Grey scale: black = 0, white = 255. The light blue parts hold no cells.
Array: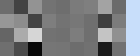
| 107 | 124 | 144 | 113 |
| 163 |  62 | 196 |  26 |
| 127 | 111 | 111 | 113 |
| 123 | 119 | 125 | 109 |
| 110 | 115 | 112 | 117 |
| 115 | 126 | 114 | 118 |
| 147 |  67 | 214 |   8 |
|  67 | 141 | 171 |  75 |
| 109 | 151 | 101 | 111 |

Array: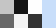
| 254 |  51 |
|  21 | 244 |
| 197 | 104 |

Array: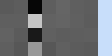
|  93 |  92 |  95 |  90 |
|  95 |  96 |  94 |  92 |
| 101 | 100 |  93 |  96 |
|  94 |  98 |  96 |  87 |
|   6 | 197 |  25 | 152 |
|  93 |  95 |  91 |  87 |
|  90 |  95 |  98 |  95 |

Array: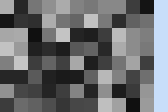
|  20 | 112 | 126 | 121 |  62 | 111 | 150 | 155 |
|  61 |  97 | 140 | 140 | 164 |  67 |  58 |  16 |
| 136 |  45 | 187 | 171 | 116 | 129 |  28 | 161 |
| 136 | 121 |  61 |  40 |  63 | 184 | 143 | 191 |
| 120 | 194 |  30 |  99 |  30 |  98 |  36 |  73 |
| 130 | 101 |  36 |  88 | 168 |  28 | 132 |  71 |
| 171 | 116 | 196 |  29 |  64 |  26 |  62 |  54 |
| 144 | 173 | 119 |  44 | 100 |  33 |  36 |  78 |
| 118 |  47 |  16 |  32 |  61 |  90 |  64 |  97 |
|  39 |  52 | 170 | 154 | 197 |  38 |  71 | 107 |
| 174 |  21 | 167 | 194 | 127 |  38 | 145 |  60 |

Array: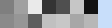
|  18 | 183 |
| 198 | 167 |
|  79 | 199 |
|  52 | 192 |
| 234 |  93 |
| 160 | 150 |
| 127 | 138 |

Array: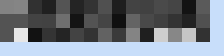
|  90 |  80 |  50 |
|  19 |  34 | 198 |
|  69 |  51 | 135 |
|  74 |  64 | 206 |
|  65 |  73 |  31 |
|  67 | 100 | 132 |
|  30 |  16 |  58 |
|  80 |  69 |  98 |
|  51 |  83 |  51 |
|  36 |  20 |  67 |
|  84 | 111 |  36 |
|  32 |  66 |  52 |
|  49 |  67 |  18 |
| 133 |  83 | 230 |
| 131 |  83 |  83 |

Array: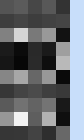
|  51 |  69 |  18 | 159 | 185 |  10 |  57 |  25 |  15 | 104 |
|  88 |  66 | 153 |  26 |  14 | 152 |  63 | 116 | 178 |  46 |
|  71 |  61 | 121 |  41 |  42 | 103 |  75 |  99 |  94 |  67 |
|  91 |  69 | 213 |  11 |   7 | 167 |  68 | 114 | 243 |  55 |
|  84 |  62 | 129 |  27 |  22 | 134 |  55 |  90 | 151 |  54 |

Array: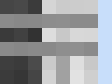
| 205 | 139 | 215 | 138 | 200 | 207 |
| 204 | 139 | 216 | 143 | 222 | 226 |
| 203 | 142 | 200 | 142 | 162 | 161 |
| 213 | 141 | 221 | 137 | 202 | 210 |
|  59 | 137 |  50 | 138 |  75 |  69 |
|  73 | 136 |  65 | 135 |  59 |  54 |
|  70 | 139 |  58 | 138 |  62 |  59 |

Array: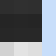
|  47 |  37 |  40 | 222 |
|  48 |  38 |  40 | 227 |
|  46 |  37 |  39 | 210 |
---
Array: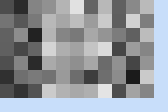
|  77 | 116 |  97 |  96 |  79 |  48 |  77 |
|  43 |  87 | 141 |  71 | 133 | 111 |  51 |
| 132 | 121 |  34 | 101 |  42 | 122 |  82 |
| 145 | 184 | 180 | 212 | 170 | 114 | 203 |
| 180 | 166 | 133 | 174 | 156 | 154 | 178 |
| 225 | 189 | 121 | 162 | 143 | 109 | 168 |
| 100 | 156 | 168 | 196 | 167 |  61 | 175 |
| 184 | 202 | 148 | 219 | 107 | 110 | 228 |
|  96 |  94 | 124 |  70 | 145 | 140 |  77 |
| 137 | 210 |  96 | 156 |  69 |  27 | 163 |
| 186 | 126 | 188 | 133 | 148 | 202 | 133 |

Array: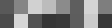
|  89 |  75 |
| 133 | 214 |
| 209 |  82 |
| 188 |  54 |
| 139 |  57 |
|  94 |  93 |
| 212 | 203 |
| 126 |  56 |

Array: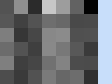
|  83 |  87 | 126 | 108 | 127 |  77 |
| 143 |  65 |  54 |  83 |  63 |  58 |
|  43 |  83 |  71 |  63 |  70 |  82 |
| 199 | 110 | 136 | 137 | 113 | 122 |
| 157 | 104 | 139 | 120 | 131 | 103 |
|  98 |  73 |  80 |  88 |  76 | 109 |
|   2 |  74 |  81 |  58 |  75 |  48 |

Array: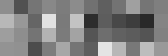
| 142 | 184 | 158 | 147 |
|  81 | 152 | 142 | 145 |
| 117 | 101 | 116 |  76 |
| 136 | 226 | 179 | 125 |
| 124 | 122 | 123 | 167 |
| 140 | 195 | 163 | 117 |
| 113 |  45 |  85 |  94 |
|  95 |  93 | 110 | 228 |
| 115 |  72 |  97 | 183 |
| 160 |  61 |  92 | 120 |
| 117 |  41 |  84 | 189 |
| 127 | 132 | 129 | 153 |

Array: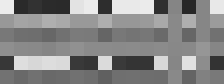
| 236 | 152 | 120 | 143 |  55 | 114 |
|  42 | 164 | 111 | 138 | 222 | 105 |
|  50 | 161 | 110 | 137 | 215 | 113 |
|  43 | 175 | 103 | 133 | 221 | 105 |
|  42 | 169 | 113 | 139 | 218 | 107 |
| 227 | 153 | 123 | 145 |  57 | 113 |
| 235 | 153 | 122 | 139 |  53 | 109 |
|  45 | 174 | 101 | 139 | 219 |  96 |
| 233 | 151 | 120 | 138 |  58 | 111 |
| 233 | 151 | 116 | 139 |  52 | 112 |
| 235 | 154 | 119 | 137 |  52 | 110 |
|  47 | 169 | 106 | 139 | 216 | 109 |
| 133 | 137 | 137 | 136 | 134 | 137 |
|  39 | 175 | 102 | 137 | 225 | 100 |
| 134 | 134 | 134 | 150 | 141 | 129 |
| 232 | 155 | 113 | 134 |  51 | 121 |

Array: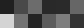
|  32 | 212 |
|  73 | 115 |
| 108 |  36 |
|  41 |  92 |
|  42 | 125 |
| 102 |  51 |

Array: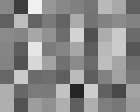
| 136 |  97 | 138 | 133 | 131 | 102 | 174 | 174 |
|  62 | 189 | 133 |  93 |  82 | 202 | 103 |  83 |
| 240 |  99 | 167 | 230 | 215 | 107 | 123 | 157 |
| 151 | 122 | 146 | 123 | 162 | 111 | 122 | 144 |
| 136 | 100 | 109 | 132 | 112 |  95 | 194 | 175 |
| 128 | 171 | 211 | 167 | 138 | 187 |  37 |  95 |
| 117 | 115 |  80 |  93 | 107 |  93 | 205 | 175 |
| 185 | 130 | 173 | 185 | 190 | 129 |  97 | 126 |
| 168 | 139 | 202 | 203 | 165 | 162 |  72 | 119 |
|  96 | 130 | 107 |  86 | 110 | 117 | 162 | 155 |
